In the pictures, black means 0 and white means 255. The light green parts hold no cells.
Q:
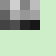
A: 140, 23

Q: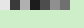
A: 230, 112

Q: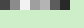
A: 69, 40

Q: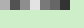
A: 176, 51

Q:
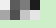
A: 239, 229

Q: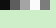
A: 13, 124

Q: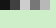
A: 19, 184

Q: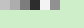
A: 194, 145

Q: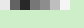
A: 233, 245
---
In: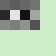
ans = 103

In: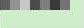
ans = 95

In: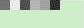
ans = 115

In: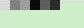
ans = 217

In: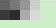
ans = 99

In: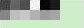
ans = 69
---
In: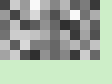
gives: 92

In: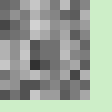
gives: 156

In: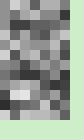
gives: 126

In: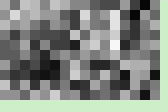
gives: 175

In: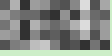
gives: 157

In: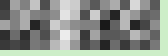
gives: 141
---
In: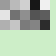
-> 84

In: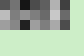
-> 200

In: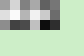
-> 203

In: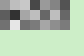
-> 190

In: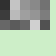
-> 149

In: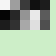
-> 233

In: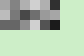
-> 154

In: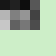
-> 149

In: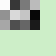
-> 197

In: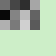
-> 188
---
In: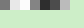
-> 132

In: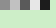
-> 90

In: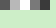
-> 254

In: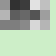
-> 104

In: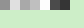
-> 191

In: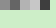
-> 179

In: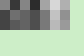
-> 78

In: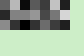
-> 150

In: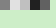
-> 192
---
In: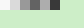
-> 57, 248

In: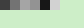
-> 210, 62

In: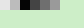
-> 154, 230

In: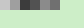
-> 112, 199

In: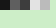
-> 187, 22

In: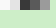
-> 155, 249

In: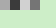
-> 117, 170

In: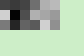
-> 186, 122

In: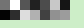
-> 21, 3

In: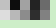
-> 107, 221
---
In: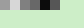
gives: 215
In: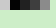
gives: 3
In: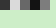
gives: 218
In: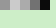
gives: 203
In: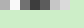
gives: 249
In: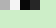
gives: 244
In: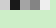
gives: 25
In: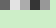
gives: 227
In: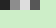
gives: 141
